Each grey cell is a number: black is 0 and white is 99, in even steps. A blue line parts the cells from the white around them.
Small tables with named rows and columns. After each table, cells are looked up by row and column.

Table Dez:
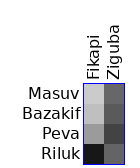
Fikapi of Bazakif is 74
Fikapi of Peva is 60
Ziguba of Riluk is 39
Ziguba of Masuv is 40
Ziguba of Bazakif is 35
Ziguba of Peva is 26
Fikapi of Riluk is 9
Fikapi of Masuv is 79

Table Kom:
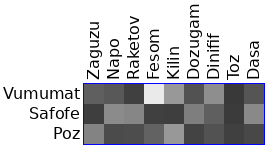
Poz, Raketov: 30
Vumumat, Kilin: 59
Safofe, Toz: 23
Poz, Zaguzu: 51
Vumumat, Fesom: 91
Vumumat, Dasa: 33
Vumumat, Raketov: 25
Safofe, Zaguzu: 24
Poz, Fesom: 38
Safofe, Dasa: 53
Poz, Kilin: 59
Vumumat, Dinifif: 55
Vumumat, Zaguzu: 37
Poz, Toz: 25
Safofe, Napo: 54

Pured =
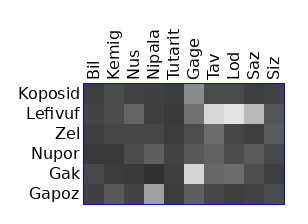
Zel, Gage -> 30
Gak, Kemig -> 23
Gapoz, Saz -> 26
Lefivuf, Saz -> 72
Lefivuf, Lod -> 88
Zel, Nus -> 27
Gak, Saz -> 30
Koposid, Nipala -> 25
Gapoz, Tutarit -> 23
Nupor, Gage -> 34

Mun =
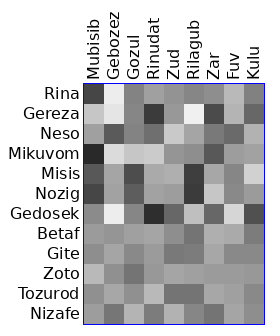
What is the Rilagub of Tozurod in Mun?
45
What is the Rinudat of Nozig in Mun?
63
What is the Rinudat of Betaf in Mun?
64
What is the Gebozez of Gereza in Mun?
89
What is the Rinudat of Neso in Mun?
43
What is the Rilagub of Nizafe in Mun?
52
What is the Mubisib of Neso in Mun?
62
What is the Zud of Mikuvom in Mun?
58
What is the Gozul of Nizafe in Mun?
70
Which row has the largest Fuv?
Gedosek

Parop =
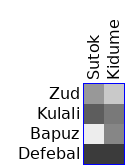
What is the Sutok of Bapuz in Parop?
92
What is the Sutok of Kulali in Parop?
36
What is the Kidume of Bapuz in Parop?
52
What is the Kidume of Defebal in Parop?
23
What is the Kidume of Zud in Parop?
78
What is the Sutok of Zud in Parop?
59
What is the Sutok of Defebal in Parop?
23
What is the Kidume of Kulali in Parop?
47

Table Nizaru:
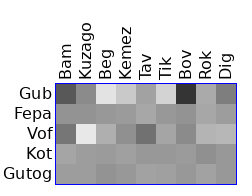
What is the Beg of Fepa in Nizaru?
59
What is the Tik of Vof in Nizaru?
64
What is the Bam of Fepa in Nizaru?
57
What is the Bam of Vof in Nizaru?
46
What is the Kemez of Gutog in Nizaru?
59
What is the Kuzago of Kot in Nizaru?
61
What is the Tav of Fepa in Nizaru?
65
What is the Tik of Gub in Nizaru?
82
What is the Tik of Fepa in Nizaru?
59
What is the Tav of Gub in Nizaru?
63
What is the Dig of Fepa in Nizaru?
61
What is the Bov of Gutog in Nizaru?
59
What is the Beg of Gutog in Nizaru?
57
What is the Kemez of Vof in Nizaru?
56
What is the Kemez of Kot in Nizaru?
62
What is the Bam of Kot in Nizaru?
64
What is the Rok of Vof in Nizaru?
70

